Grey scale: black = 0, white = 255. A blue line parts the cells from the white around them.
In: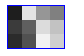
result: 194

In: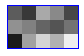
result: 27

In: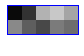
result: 137

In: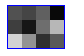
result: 183

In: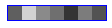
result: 138

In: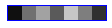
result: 162

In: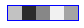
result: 194
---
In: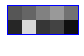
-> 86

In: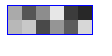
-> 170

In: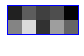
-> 33

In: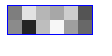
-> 126

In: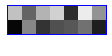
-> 193

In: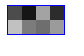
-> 76

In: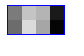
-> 123

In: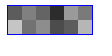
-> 92

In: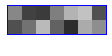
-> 135
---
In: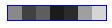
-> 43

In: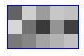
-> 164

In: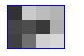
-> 112

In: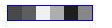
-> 174

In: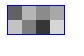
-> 126

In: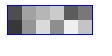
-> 142

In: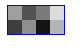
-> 143

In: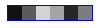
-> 164

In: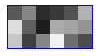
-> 241
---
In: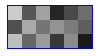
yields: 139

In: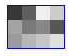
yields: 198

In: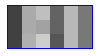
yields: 184

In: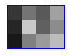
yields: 154

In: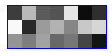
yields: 69

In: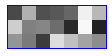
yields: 163

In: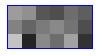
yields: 162

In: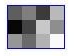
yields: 178

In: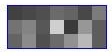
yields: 184
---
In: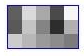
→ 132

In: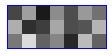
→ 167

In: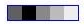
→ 136

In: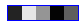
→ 149

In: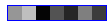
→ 83

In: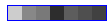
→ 45

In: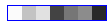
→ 67

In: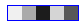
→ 28

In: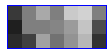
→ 133
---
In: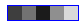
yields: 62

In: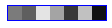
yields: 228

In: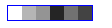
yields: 181

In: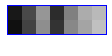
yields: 142

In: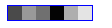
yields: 153

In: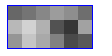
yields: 197
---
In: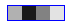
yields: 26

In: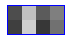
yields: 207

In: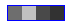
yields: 193

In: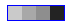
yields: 168

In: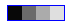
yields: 106

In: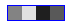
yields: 225

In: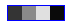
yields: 138

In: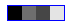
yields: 110
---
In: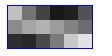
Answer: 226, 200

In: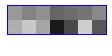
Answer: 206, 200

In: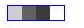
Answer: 255, 206

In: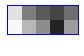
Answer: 248, 225

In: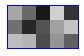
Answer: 208, 195

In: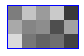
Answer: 218, 202

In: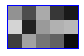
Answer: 212, 184

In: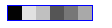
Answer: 225, 192

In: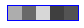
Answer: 215, 173

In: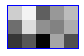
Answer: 243, 221
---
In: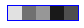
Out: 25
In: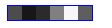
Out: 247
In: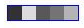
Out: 116
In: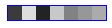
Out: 151
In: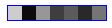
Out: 41
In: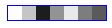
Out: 125
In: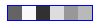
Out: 152
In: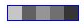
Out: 112
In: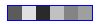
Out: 132
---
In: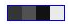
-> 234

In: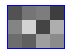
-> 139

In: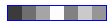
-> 150

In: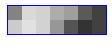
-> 65

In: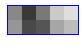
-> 188

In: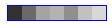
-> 216

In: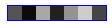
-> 69

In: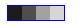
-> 214

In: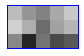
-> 88
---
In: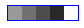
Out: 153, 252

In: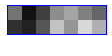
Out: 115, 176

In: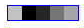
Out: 194, 165

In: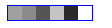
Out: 160, 255

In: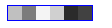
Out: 192, 65

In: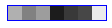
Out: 176, 235
